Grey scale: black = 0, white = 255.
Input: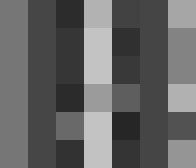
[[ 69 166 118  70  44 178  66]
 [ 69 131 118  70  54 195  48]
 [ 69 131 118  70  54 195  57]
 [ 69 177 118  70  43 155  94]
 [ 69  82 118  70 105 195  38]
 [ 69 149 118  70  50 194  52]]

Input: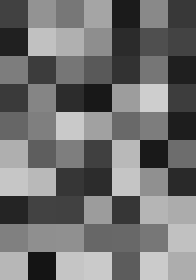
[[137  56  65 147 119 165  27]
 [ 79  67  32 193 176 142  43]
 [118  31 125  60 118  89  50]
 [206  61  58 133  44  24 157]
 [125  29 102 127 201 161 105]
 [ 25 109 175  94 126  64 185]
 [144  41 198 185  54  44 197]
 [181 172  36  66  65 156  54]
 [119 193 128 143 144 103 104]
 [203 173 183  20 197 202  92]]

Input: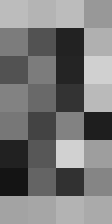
[[188 152 188 180]
 [ 34 176 124  82]
 [ 36 208  82 124]
 [ 51 186 130 105]
 [130  30 119  67]
 [209 158  33  87]
 [ 49 133  20 100]
 [179 170 163 166]]

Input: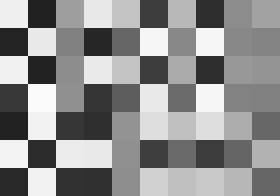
[[140 162 239  33 158 232 195  60 184  46]
 [136 132  35 233 129  38 102 246 136 246]
 [152 148 241  34 141 234 196  61 170  45]
 [130 129  55 250 144  53  93 233 107 246]
 [173 103  34 242  54  47 147 222 192 222]
 [101 178 243  44 235 233 144  62 105  60]
 [183 102  40 242  49  48 142 209 192 200]]

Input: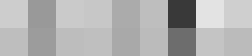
[[227 207 205 153 202 199 171 190  57]
 [196 187 190 156 189 191 169 187 109]]

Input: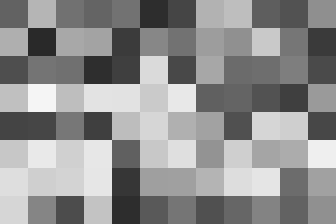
[[ 82 143  98 181 113 100 114  45  69 178 190  94]
 [118  58 175  41 168 163  59 135 114 157 144 201]
 [126  74  78 116 112  46  63 218  72 167 107 110]
 [ 63 154 192 245 190 227 226 202 232  96 100  82]
 [207  71  68  70 119  63 189 214 176 162  80 214]
 [172 239 199 233 208 231  96 200 223 147 207 165]
 [108 161 222 207 211 230  54 159 160 180 221 229]
 [ 98 144 214 133  76 195  45  89 117  80 102 131]]

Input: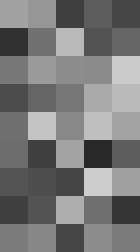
[[ 93  70 162 150  63]
 [ 82 101  49 113 185]
 [139 203 120 155 141]
 [170 186  76 101 119]
 [191 163 111 196 136]
 [ 40  93 109  64 163]
 [205 160  84  78  69]
 [111  53  64  83 173]
 [141 123 123 135  70]]
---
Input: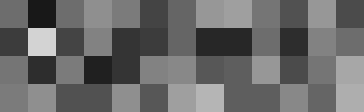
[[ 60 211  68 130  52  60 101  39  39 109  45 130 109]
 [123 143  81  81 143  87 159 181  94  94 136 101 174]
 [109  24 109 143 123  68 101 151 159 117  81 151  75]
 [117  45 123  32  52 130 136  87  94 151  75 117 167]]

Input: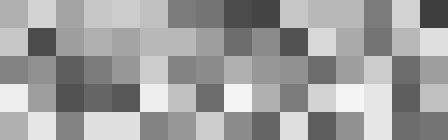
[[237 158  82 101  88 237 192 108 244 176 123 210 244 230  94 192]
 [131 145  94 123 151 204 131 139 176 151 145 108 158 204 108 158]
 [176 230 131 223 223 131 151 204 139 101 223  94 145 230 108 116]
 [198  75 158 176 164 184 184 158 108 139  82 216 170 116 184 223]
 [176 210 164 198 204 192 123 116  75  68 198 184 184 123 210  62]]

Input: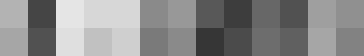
[[166  81 223 193 207 122 138  54  75 109  96 166 130]
 [179  69 229 215 215 138 152  88  61 103  81 159 144]]

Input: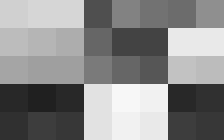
[[ 40  32  40 226 247 241  40  48]
 [ 48  61  55 226 241 233  61  55]
 [165 159 159 122 102  86 194 188]
 [188 181 173 102  67  67 233 233]
 [208 214 214  79 130 114 108 143]]

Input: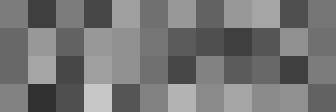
[[104 165  71 159 144 112  71 130  91 104  63 124]
 [130  48  79 199  85 130 179 138 165 138 144  98]
 [104 152  98 152 144 118  91  79  63  85 144 112]
 [124  63 124  71 159 112 152  98 152 165  79 118]]

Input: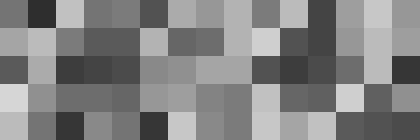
[[187 116  54 137 116  54 199 137 123 199 165 193  90  82  75]
 [ 90 171  61  68  75 137 144 165 165  82  61  75 109 187  54]
 [214 144 109 109 102 151 158 131 123 193 102  96 207  96 144]
 [165 187 123  90  90 179 102 109 179 207  82  68 151 187 158]
 [116  46 193 116 123  82 171 151 179 123 187  68 158 199 151]]
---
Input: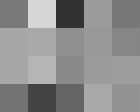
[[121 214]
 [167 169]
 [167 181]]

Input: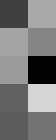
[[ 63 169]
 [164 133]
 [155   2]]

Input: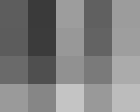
[[ 93  58]
 [ 92  59]
 [106  79]]

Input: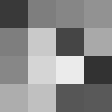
[[ 57 126]
 [126 201]
 [135 213]]

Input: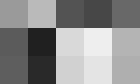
[[154 186]
 [ 91  32]
 [ 94  41]]

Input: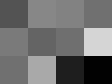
[[ 83 135]
 [122 100]
 [112 169]]

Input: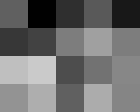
[[ 96   1]
 [ 55  66]
 [191 202]]

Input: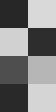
[[ 39 217]
 [209  45]
 [ 78 182]]

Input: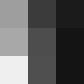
[[158  59]
 [168  77]
 [239  79]]
